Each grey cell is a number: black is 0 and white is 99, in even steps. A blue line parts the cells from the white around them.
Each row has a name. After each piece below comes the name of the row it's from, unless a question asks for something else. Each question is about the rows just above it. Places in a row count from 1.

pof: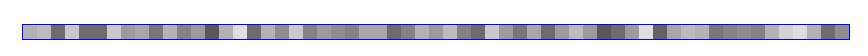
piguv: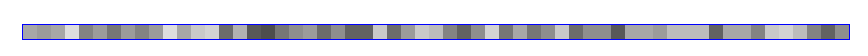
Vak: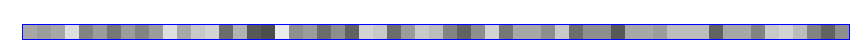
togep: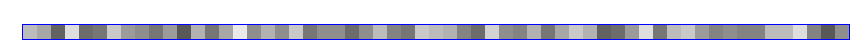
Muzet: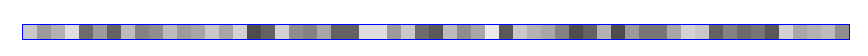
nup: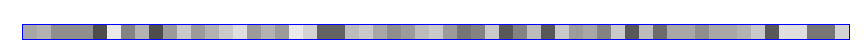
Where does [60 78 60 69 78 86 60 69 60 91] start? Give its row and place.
nup, 11
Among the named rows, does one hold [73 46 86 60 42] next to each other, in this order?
no

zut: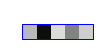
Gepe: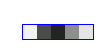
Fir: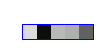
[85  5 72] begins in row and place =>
Fir, 1
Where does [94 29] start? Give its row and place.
Gepe, 1
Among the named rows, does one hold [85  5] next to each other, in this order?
yes

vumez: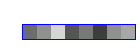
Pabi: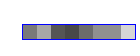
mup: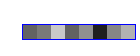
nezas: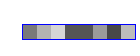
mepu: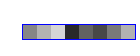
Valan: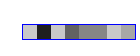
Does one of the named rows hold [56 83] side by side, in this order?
yes
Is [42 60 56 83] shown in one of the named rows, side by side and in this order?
no
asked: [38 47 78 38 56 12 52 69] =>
mup
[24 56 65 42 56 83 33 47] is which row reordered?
vumez
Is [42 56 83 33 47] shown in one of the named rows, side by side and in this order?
yes

